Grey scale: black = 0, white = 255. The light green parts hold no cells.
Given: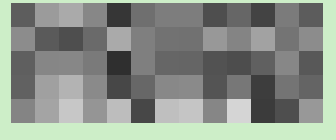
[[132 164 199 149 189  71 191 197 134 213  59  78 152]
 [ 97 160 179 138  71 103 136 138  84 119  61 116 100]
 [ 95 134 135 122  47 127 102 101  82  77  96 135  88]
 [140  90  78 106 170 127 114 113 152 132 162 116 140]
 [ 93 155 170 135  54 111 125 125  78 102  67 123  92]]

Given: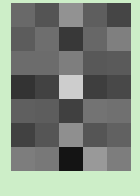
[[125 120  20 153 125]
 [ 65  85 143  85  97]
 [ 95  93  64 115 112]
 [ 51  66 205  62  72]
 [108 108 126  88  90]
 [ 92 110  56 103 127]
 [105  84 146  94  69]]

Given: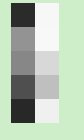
[[ 40 240]
 [ 79 191]
 [135 216]
 [147 248]
 [ 43 247]]

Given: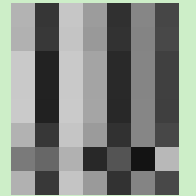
[[177  56 196 154  50 132  72]
 [122 103 177  40  84  19 184]
 [178  55 197 155  49 134  71]
 [202  33 202 165  40 134  63]
 [201  34 201 164  41 133  64]
 [201  34 201 164  41 133  64]
 [177  56 196 153  50 132  72]
 [179  54 198 156  48 134  70]]

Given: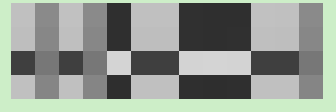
[[192 133 192 133  46 192 192  47  46  47 192 192 133]
 [ 63 119  63 119 212  63  63 211 212 211  63  63 119]
 [190 135 191 135  47 190 190  48  47  48 191 190 135]
 [192 138 193 138  47 192 192  48  47  47 193 192 138]]

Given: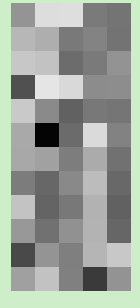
[[160 194 128  58 147]
 [ 73 148 127 181 200]
 [152 113 145 179 102]
 [195 100 120 178  97]
 [124 103 137 188 104]
 [168 161 125 171 113]
 [169   4 107 218 130]
 [201 138  97 120 117]
 [ 80 229 217 140 141]
 [199 194 108 122 147]
 [183 174 121 131 115]
 [148 221 222 122 116]]

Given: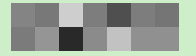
[[123 149  41 139 194 144 144]
 [132 120 206 125  79 125 117]]
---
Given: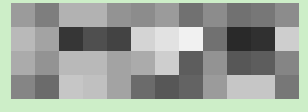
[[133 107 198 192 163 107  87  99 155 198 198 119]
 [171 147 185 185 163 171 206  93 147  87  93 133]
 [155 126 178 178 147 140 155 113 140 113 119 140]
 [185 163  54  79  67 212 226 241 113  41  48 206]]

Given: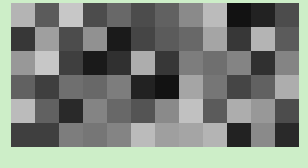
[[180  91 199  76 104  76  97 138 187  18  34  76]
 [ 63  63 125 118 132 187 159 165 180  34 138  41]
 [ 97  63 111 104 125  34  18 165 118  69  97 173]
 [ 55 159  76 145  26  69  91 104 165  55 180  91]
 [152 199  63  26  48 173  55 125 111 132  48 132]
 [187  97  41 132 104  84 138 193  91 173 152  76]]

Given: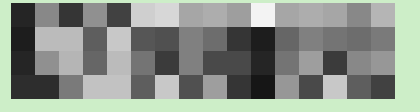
[[ 29 187 187  94 200  86  80 128 109  53  29 102 128 116 109 122]
 [ 37 144 181 102 187 116  59 128  73  73  37 116 158  59 136 151]
 [ 45  45 122 194 194  94 200  80 158  53  22 151  73 200  94  65]
 [ 37 136  53 144  65 207 215 166 173 158 243 166 173 166 136 181]]

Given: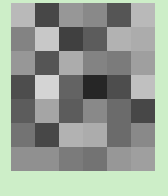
[[115  71 178 172 107 137]
 [151  85 172 131 123 159]
 [185  71 151 137  85 185]
 [144 144 123 115 151 159]
 [ 77 212  99  38  77 192]
 [ 92 165  92 137 107  71]
 [131 200  64  92 178 172]]

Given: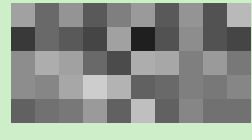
[[141 134 167 205 179  97 105 127 120 134]
 [141 173 161 105  75 173 167 127 154 120]
 [161 105 148  89 127 154  89 148  82 185]
 [ 97 113 120 154  97 191  97 134 113 113]
 [ 57 105  89  69 161  31  82 141  82  69]]

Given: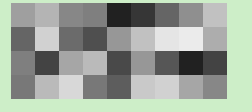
[[120 186 216 120  93 201 209 166 135]
 [127  67 166 186  73 151  86  33  67]
 [159 180 135 127  33  54 101 143 193]
 [101 209 107  79 151 193 229 235 173]]

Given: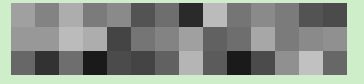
[[152 152 187 173  68 117 131 160  97 110 167 123 138 144]
 [160 131 173 123 138  83 110  42 187 117 138 123  83  75]
 [103  50 110  26  75  68  97 181  91  26  75 144 193 103]]

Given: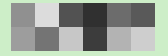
[[157 116 199  60 179 206]
 [144 220  82  48 108  89]]

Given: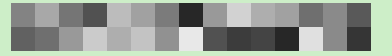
[[ 97 111 153 203 174 195 145 232  81  60  68  39 224 138  53]
 [131 168 117  81 188 161 123  39 153 210 174 161 111 138  89]]
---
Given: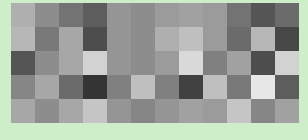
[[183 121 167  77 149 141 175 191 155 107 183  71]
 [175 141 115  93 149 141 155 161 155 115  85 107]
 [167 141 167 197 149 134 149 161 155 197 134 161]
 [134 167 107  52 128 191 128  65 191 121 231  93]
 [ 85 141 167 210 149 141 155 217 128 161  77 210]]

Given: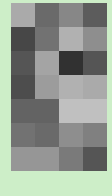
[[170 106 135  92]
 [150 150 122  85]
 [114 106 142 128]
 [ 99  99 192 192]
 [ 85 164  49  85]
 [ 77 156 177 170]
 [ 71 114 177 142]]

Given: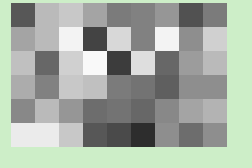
[[235 235 200  87  74  45 142 109 142]
 [192 103 208 249  60 222 103 156 186]
 [172 129 200 192 123 115  95 142 142]
 [164 186 243  67 216 129 243 142 208]
 [136 186 150 109 115 103 136 164 179]
 [ 87 186 200 164 123 129 150  81 123]]

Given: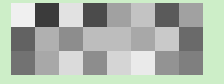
[[240  59 226  75 161 195  90 161]
 [114 168 219 141 213 234 147 127]
 [ 98 176 141 189 189 168 201 106]]

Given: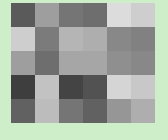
[[206 123 181 174 136 129]
 [158 110 166 166 143 136]
 [ 97 188 117  97 150 174]
 [ 90 158 117 110 220 206]
 [ 62 194  68  82 213 200]]

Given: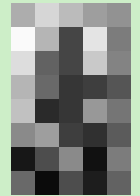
[[250 181  69 228 124]
 [221  98  69 201 131]
 [193  42  54 152 117]
 [181 105  54  62  85]
 [173 214 187 158 146]
 [138 158  62  48  91]
 [105  11  77  29  98]
 [ 23  77 138  17 124]]

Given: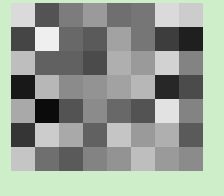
[[218  83 124 154 111 118 218 204]
 [197 111  90 131 147 190 154 139]
 [190  97  97  75 175 154 210 131]
 [169  11  83 139 104  83 226 131]
 [ 69 239 104  90 162 118  61  31]
 [ 53 204 169  97 197 154 175  90]
 [ 24 183 139 147 162 183  39  75]]

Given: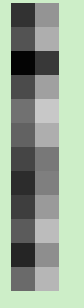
[[113 200]
 [106 182]
 [ 98 174]
 [ 91 188]
 [ 83 174]
 [ 75 160]
 [ 69 120]
 [ 62 154]
 [ 50 148]
 [ 44 127]
 [ 37 142]
 [  4  56]]
